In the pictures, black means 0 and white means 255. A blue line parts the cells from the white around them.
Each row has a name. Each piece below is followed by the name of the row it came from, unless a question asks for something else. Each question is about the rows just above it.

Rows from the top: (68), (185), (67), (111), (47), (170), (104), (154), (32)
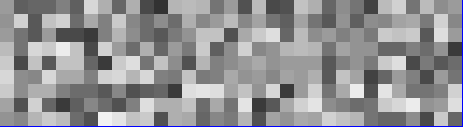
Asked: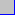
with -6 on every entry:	[188]
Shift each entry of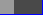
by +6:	[161  79  79]
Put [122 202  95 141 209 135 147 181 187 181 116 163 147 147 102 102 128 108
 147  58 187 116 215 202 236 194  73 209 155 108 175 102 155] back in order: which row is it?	(111)
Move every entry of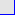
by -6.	[222]
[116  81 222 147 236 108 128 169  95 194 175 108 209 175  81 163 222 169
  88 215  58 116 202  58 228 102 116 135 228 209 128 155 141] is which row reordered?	(104)
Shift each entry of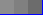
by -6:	[135 122 102]
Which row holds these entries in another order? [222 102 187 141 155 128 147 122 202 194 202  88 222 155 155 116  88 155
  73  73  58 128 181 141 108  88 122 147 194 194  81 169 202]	(67)

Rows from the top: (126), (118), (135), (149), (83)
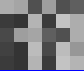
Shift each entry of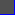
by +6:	[86]
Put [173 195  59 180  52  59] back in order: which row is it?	(118)
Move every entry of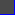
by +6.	[79]
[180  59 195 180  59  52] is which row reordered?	(83)
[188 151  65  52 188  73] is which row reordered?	(149)
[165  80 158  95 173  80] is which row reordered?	(126)
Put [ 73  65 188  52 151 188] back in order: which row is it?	(149)

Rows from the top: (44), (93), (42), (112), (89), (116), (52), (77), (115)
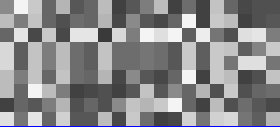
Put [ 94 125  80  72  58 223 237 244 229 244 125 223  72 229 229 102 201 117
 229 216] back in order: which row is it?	(42)
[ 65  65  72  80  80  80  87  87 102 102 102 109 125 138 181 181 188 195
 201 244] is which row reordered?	(77)
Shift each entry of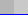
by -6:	[175 195]
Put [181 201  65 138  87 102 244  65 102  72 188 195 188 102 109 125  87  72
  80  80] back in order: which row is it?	(93)
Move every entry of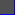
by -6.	[74]
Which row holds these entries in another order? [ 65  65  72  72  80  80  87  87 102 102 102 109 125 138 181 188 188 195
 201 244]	(93)
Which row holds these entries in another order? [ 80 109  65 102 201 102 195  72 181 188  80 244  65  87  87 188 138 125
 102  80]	(52)

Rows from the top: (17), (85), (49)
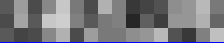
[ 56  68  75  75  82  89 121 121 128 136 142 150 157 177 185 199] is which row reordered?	(17)
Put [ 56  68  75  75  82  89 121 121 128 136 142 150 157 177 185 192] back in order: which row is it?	(49)
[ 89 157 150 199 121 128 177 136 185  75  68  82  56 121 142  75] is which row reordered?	(17)
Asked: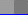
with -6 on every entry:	[151 115]
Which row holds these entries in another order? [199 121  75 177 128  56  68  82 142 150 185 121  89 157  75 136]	(17)
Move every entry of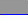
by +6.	[156 156]

